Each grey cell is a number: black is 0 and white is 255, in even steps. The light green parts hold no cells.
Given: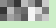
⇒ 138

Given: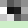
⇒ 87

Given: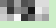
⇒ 247

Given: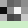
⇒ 83

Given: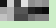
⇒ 73

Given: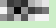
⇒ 189

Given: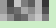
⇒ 94
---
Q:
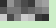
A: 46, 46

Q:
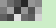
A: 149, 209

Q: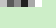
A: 196, 255

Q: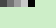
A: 70, 3

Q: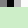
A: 128, 251

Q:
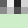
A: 97, 169

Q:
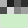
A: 177, 161

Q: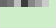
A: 105, 203

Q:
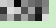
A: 204, 220

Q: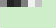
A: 139, 195
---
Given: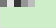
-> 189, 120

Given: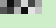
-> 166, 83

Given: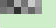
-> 159, 116

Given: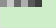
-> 62, 144

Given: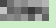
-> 180, 127

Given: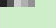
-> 147, 34

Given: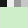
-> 199, 24

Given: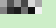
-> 168, 126

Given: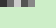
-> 136, 51
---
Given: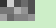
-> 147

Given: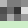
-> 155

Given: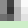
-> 225

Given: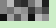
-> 145

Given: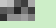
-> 129

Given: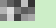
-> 168

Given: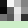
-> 48

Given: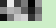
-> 138

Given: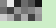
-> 149
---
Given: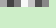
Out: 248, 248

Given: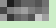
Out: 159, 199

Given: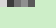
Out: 116, 215

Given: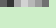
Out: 210, 210

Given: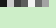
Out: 93, 243

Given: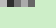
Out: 118, 187
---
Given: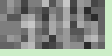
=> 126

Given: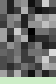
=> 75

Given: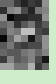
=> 103

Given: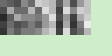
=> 41

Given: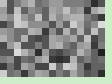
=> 125

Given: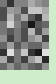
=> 52

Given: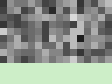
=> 107

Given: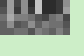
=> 112
